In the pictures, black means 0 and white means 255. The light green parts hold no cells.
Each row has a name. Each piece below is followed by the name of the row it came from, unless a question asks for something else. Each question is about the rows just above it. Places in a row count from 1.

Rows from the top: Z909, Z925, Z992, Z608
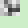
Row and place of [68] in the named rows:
Z992, 5
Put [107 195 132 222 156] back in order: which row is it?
Z925
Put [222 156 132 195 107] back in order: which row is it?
Z925
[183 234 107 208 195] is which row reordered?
Z909
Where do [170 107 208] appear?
Z608

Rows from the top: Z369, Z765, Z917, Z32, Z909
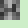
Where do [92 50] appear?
Z917
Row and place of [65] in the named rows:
Z369, 1
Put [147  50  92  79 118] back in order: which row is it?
Z917
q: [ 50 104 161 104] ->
Z32
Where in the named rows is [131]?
Z369, 4
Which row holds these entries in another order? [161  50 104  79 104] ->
Z32
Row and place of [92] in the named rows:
Z917, 3

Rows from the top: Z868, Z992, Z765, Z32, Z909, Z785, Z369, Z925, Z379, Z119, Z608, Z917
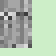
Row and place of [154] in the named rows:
Z785, 2
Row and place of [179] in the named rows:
Z992, 7

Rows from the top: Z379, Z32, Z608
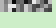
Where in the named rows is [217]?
Z608, 3
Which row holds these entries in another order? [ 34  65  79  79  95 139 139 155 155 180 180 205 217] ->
Z608

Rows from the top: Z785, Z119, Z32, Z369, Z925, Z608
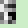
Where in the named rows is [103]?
Z369, 1
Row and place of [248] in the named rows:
Z925, 2
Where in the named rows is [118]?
Z119, 2
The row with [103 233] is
Z369
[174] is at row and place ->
Z32, 3

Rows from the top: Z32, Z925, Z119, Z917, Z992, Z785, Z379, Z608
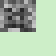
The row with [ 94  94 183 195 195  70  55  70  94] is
Z608
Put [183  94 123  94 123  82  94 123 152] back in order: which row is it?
Z785
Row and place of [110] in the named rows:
Z992, 2

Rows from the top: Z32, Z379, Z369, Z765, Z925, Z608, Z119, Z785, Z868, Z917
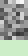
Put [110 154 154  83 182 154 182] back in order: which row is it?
Z369
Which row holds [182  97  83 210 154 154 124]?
Z917
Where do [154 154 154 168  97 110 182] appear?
Z379
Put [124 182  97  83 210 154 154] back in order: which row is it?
Z917
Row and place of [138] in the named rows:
Z785, 3
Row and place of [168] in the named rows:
Z379, 4
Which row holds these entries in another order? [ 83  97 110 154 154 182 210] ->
Z925

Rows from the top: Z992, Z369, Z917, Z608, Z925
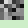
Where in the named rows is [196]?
Z917, 2
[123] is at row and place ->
Z992, 6
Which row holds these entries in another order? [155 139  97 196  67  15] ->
Z917
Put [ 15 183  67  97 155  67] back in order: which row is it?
Z369
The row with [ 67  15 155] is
Z917

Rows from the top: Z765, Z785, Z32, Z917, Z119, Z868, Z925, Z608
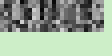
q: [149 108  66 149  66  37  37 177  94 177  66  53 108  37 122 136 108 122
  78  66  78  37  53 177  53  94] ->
Z925
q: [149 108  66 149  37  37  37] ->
Z785
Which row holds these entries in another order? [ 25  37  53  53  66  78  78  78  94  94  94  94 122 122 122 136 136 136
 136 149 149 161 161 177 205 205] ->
Z608
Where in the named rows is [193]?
Z32, 26
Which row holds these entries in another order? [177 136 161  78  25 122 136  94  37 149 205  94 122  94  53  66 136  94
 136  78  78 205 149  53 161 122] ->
Z608

